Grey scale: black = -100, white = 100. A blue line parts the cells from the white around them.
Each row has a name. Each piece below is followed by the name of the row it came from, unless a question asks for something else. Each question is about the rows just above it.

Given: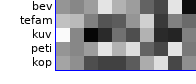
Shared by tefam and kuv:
[0]
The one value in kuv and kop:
[-39]
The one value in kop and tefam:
[-28]

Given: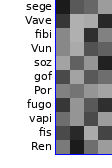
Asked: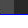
fis
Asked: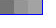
Por
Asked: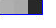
Vave
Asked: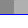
fibi
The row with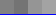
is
Por
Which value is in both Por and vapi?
[17]

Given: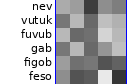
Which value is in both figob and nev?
[23]
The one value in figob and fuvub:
[-12]

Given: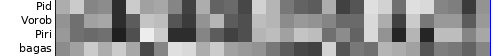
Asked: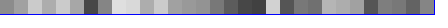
bagas
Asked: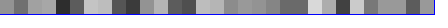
Vorob
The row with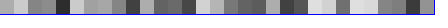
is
Pid
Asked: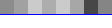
bagas
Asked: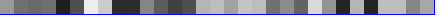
Piri

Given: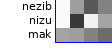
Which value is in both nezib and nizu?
[96]
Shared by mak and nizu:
[29]
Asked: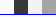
nizu
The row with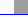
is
nezib

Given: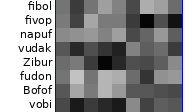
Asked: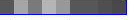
Bofof
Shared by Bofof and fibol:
[-43]
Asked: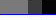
fivop

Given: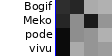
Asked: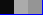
vivu
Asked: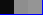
pode
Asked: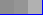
pode
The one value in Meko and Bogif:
[-70]
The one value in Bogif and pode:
[39]

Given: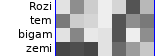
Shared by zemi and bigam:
[77]
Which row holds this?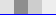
Rozi
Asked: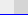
Rozi
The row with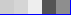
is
tem

